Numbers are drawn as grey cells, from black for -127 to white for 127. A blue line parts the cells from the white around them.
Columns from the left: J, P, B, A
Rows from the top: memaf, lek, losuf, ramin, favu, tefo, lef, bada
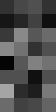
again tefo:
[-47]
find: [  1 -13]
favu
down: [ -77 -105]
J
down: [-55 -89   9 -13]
P
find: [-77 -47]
ramin
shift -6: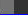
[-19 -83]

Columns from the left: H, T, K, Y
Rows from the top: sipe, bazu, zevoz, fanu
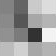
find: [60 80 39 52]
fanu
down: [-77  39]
K
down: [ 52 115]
Y

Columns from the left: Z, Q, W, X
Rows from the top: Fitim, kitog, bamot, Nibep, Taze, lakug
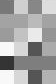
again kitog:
[35]
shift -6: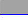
[29 29]
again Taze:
[-1]
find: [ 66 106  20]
bamot
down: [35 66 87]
Q

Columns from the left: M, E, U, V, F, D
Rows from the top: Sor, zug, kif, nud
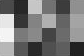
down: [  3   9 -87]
U
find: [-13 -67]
Sor
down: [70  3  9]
U
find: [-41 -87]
nud
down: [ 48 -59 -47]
V
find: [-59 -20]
kif
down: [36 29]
D

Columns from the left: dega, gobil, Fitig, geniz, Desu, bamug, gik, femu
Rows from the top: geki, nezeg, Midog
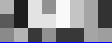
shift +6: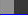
[ 23 -65]
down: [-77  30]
femu
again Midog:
[-71]
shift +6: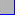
[58]
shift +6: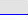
[105 105]
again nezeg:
[99]

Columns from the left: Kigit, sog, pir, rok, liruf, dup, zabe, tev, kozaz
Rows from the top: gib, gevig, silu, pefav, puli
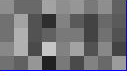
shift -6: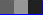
[ -36   16 -100]
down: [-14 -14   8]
Kigit
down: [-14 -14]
Kigit

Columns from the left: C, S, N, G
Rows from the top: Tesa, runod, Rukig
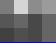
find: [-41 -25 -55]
runod
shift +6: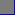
[3]
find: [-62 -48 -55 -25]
Rukig
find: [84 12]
Tesa

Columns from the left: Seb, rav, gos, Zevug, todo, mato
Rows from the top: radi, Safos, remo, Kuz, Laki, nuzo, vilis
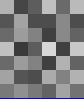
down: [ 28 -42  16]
rav
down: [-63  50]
todo
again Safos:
[-50]

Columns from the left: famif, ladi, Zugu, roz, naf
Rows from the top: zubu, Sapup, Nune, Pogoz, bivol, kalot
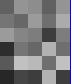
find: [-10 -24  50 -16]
Pogoz
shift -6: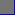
[-16]

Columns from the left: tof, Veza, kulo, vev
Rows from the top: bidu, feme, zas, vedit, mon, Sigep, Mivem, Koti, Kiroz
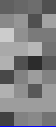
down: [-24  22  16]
Veza
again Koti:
[29]
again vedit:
[41]

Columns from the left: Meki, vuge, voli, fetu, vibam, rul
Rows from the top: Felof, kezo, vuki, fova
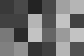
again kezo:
[-62]
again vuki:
[67]
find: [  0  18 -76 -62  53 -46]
fova
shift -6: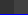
[-82 -68]
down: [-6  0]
Meki
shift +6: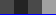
[-48 -86 -48  39]
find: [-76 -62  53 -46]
fova

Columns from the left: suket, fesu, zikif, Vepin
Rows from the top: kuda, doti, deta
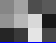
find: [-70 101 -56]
deta
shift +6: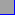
[40]
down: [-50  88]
zikif

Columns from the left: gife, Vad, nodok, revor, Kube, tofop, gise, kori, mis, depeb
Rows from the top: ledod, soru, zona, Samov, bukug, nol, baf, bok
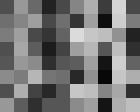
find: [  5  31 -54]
soru
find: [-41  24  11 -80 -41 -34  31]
bukug
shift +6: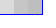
[97 76 68]
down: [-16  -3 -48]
gife
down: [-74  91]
tofop
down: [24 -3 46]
Vad

